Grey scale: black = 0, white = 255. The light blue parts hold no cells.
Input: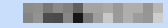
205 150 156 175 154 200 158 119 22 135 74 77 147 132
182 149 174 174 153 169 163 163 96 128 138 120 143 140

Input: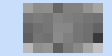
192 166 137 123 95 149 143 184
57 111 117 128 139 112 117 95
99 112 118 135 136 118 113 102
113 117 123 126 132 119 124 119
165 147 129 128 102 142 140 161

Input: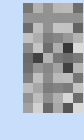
217 85 168 105 209 161
109 214 175 142 189 146
195 123 131 124 166 188
117 188 185 140 192 128
182 65 162 135 149 111
122 110 119 179 65 107
219 56 173 109 196 138
179 152 134 126 173 193
99 195 196 146 190 108
145 146 145 146 145 146
109 186 183 147 178 118

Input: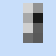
89 109
93 207
26 168
147 212

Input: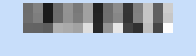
253 70 189 48 65 230 147 39 222 162 170 175 93 99 100
199 96 197 130 52 135 111 36 161 124 146 109 27 126 110
205 96 197 128 53 140 110 34 161 121 147 108 27 130 109

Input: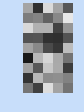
115 163 221 64 117
130 143 140 184 52
60 170 198 88 162
115 169 213 184 25
189 55 74 137 162
83 47 49 85 83
150 66 177 177 217
231 136 98 132 125
87 163 218 48 165
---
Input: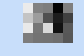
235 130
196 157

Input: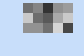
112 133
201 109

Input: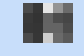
75 54
57 51

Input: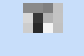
138 138
216 56

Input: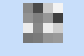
135 74
146 128

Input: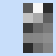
90 247
195 169

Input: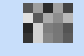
86 158
224 90

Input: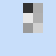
50 172
231 176
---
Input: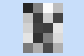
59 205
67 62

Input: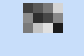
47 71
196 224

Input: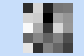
204 0
169 55

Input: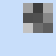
80 135
110 94

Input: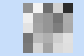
159 149
163 149

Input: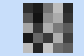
19 142
55 174

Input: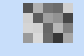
93 159
209 103

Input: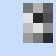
38 79
224 143
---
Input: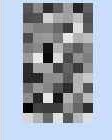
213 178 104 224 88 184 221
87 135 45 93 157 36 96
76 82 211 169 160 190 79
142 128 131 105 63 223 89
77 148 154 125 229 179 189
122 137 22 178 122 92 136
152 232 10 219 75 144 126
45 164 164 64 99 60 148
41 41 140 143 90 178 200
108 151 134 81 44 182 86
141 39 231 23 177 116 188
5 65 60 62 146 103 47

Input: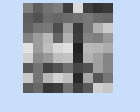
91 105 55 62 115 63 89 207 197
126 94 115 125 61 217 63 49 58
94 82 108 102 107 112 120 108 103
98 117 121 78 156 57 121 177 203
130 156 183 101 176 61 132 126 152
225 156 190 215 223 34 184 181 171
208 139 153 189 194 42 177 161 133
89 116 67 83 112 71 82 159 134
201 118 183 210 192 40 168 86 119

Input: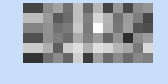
51 51 112 139 101 207 59 159 107 139 107 136 127
70 70 140 162 112 191 103 181 68 151 73 138 148
189 189 153 89 108 191 128 214 179 115 155 126 71
132 132 146 113 123 200 122 253 176 119 158 85 78
80 80 145 126 108 171 128 156 101 147 46 140 156
201 201 174 95 203 222 176 223 213 180 166 120 217

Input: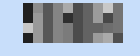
32 153 87 132 123 76 99 155 170 79
32 140 87 132 170 76 99 155 200 115
32 153 87 132 47 76 99 155 72 115
199 153 87 132 123 76 99 99 109 115

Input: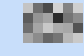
165 140 102 117 183 201
196 111 75 211 131 207
92 148 164 44 117 139
111 165 200 172 167 83

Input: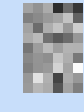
154 182 171 85 161 126
162 146 171 45 109 55
128 138 153 164 195 98
162 108 173 195 152 205
171 186 113 90 108 151
118 157 186 159 179 178
136 148 142 197 174 120
128 147 153 211 164 251
151 225 176 68 172 151

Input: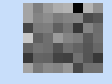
162 120 137 132 150 72 112 113
164 126 154 173 179 5 179 145
164 132 141 123 131 134 75 86
70 123 126 96 117 55 132 109
200 96 111 155 132 124 89 111
98 115 110 82 111 99 85 103
55 100 98 67 64 113 84 56

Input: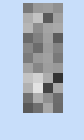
89 111 166 106
120 153 157 144
174 195 90 160
182 141 164 169
106 129 160 92
135 108 155 132
123 154 161 121
162 134 158 153
195 209 173 51
177 226 67 168
113 173 143 108

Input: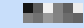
129 114 152 131 108 99
20 93 240 130 95 236
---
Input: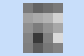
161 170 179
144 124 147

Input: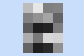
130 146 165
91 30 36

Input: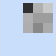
176 157 157
174 136 170

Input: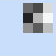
34 183 247
144 91 189

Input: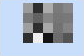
122 98 134
159 47 169

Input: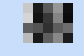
213 19 55
94 84 48

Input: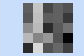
88 192 94
142 186 43

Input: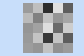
186 129 194
149 162 222
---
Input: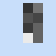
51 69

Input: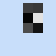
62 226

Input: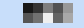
24 113

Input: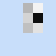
182 15

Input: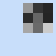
150 102 203

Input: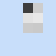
62 232

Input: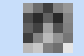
151 43 162 147 230
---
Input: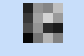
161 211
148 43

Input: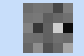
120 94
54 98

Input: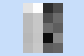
199 78
199 110

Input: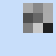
103 170
200 32

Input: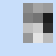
115 27
204 46

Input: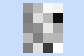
221 184
144 232
